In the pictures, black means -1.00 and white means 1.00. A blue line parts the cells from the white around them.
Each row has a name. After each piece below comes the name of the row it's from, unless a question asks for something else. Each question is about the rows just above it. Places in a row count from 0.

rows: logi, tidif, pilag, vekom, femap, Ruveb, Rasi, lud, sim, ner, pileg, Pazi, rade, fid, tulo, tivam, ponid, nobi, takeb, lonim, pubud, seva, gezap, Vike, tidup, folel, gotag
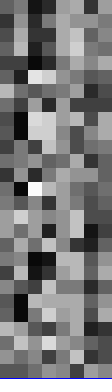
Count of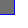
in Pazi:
2
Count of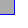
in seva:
3
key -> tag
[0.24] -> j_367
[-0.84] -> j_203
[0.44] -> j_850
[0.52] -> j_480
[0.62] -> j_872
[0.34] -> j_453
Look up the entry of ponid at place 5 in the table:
j_480
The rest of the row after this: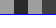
[-0.50 -0.50]
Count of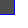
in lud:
0

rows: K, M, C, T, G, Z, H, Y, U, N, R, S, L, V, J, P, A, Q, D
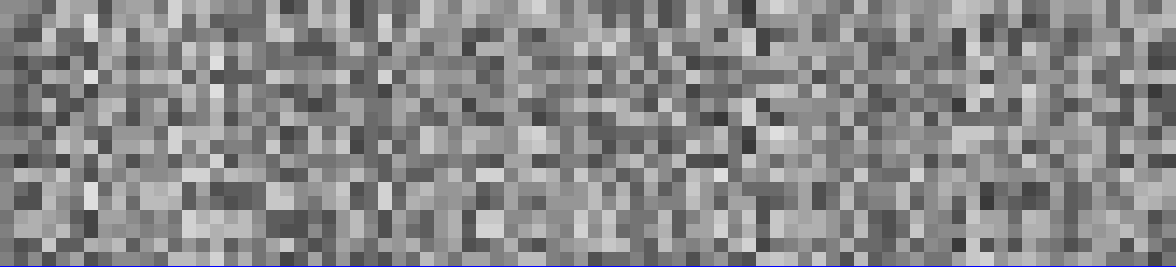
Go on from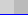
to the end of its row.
[ 0.18  0.28  0.00 -0.17  0.47 -0.17  0.09  0.28  0.18  0.09  0.18  0.56
  0.47  0.38  0.00  0.47 -0.17 -0.09  0.28  0.18  0.18  0.38 -0.17  0.38
  0.00 -0.17  0.38]
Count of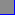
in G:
9
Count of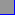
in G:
6

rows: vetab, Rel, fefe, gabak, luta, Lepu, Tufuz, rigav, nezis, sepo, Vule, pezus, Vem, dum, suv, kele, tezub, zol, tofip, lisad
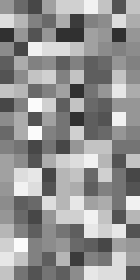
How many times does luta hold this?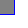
3
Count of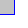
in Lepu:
3
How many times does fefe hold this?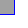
1
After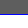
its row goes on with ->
[0.53 0.10]
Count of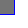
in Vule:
4

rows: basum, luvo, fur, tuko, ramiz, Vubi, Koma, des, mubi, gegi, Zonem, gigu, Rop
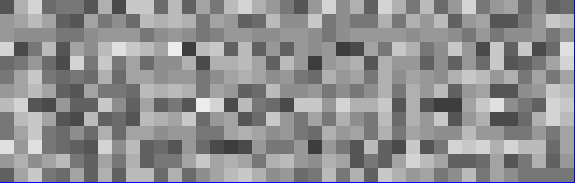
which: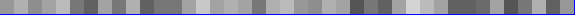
gigu
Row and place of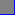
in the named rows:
fur, 15

